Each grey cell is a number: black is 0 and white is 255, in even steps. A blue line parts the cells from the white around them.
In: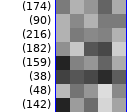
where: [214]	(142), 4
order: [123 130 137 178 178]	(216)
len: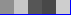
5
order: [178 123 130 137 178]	(216)
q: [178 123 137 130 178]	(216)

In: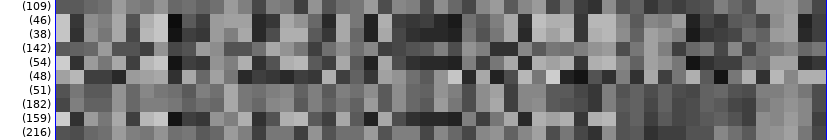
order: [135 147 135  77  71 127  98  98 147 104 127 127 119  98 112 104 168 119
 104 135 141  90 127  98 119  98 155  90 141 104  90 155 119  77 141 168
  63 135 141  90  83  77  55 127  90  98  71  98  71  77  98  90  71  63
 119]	(182)
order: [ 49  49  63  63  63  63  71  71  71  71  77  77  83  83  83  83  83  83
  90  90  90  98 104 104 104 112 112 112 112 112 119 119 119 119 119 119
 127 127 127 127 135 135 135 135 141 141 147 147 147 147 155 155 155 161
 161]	(216)
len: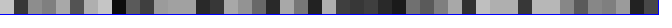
47
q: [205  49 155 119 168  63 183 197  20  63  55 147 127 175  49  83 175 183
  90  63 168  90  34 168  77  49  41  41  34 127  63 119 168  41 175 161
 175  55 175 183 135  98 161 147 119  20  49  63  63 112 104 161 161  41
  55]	(54)
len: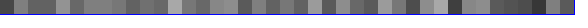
41
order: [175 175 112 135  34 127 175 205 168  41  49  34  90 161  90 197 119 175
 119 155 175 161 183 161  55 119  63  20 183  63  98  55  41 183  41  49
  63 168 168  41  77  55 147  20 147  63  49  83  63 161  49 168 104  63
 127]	(54)

